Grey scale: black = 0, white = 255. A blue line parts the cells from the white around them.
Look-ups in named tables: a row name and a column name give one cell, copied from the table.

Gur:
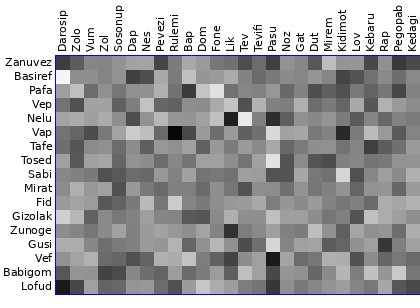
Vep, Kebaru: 86
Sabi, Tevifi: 156
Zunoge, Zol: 138
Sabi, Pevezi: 152
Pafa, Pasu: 151
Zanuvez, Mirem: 190
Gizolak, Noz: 158
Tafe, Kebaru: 63

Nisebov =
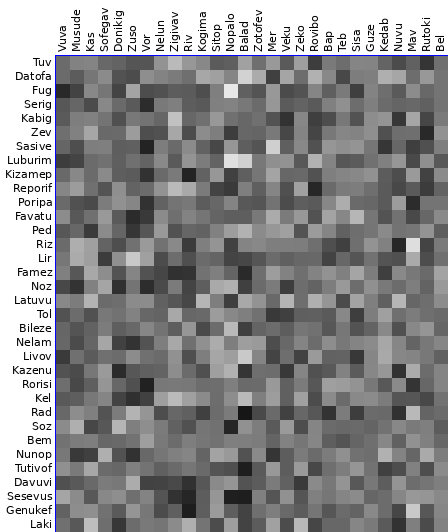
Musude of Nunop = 57
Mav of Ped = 118
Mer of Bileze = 108
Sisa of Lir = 85
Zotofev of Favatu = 121
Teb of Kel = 107
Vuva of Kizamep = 105
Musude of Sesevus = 139
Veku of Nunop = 93
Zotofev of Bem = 124
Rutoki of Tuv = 53
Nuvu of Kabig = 55
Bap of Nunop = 124
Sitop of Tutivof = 84
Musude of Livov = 112
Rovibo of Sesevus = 128
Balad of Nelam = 158
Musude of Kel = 94
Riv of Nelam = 112
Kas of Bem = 126

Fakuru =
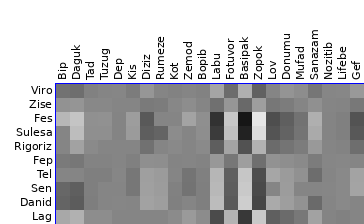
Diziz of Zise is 122
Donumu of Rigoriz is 116
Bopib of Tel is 128
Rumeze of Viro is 133
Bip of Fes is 183
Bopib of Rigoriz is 138
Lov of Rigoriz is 107
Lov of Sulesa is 84
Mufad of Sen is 133
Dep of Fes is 132
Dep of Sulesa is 132
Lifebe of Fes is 128
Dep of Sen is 133
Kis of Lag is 133
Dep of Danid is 134

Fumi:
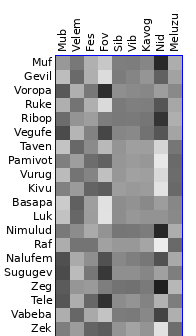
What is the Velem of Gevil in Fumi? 106
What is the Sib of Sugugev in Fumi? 143
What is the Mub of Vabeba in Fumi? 174
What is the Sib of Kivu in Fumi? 157
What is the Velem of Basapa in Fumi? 96
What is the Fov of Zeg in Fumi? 126
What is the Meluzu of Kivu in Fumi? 105
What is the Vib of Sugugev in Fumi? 143
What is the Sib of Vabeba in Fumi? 124
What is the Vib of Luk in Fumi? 151

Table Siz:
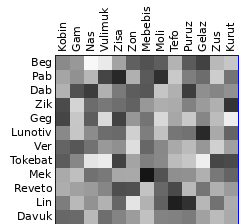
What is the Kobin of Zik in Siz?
75
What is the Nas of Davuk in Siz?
185
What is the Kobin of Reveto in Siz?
173
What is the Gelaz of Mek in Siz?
176
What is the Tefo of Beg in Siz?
179
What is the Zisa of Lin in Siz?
102
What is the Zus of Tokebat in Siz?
70
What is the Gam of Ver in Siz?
87
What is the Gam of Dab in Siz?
81
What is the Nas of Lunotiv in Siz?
140
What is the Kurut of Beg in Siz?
198
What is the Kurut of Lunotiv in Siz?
100
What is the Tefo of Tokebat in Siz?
188

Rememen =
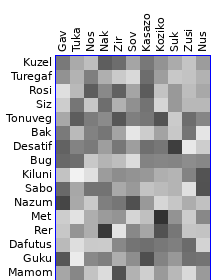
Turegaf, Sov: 217
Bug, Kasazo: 131
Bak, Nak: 118
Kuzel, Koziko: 147
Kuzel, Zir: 109
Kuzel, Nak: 94
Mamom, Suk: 184
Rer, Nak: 56
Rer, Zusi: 197
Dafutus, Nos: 202
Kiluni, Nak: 156
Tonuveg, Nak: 139
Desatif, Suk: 62
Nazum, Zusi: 173
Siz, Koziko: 213
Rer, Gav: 199
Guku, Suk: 152
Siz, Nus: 184
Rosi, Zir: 97
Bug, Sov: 220
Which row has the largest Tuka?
Kiluni

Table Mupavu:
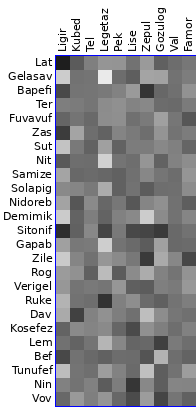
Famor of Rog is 147
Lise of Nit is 110
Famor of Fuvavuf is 86
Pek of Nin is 125
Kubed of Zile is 133
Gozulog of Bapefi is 103

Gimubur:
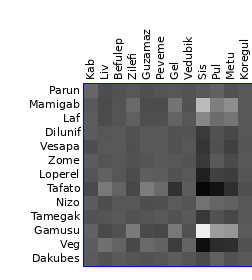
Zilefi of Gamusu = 122
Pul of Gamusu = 156
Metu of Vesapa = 64
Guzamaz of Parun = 80
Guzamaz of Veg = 106
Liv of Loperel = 97
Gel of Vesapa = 81
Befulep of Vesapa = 89
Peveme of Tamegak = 88

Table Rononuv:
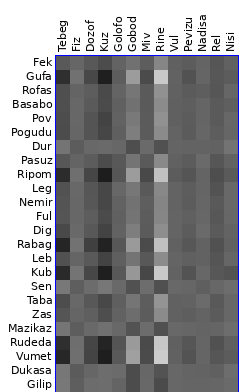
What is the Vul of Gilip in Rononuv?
103
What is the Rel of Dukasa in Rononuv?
96
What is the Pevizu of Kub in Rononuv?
83
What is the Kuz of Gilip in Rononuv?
109
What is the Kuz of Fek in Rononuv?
76
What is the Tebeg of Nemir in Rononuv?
84
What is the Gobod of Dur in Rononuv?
78
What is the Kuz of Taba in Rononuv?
72
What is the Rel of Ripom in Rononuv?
78
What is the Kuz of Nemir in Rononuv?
71
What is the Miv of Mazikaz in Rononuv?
108
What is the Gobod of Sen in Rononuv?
81
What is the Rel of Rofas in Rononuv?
86
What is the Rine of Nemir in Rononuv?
133
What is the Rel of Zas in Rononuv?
91
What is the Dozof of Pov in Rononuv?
84

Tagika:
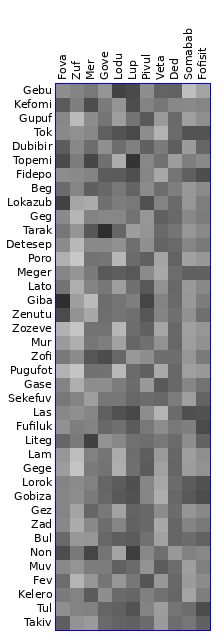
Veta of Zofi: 110
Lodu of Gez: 162
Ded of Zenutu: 112
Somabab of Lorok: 93
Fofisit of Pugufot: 152
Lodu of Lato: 158
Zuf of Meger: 149
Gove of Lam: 117
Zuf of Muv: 148
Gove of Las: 96

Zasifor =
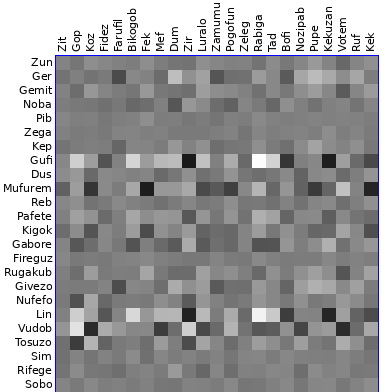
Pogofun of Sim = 118
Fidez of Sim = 130
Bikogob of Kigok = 156
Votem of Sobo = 120
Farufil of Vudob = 152
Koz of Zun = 142

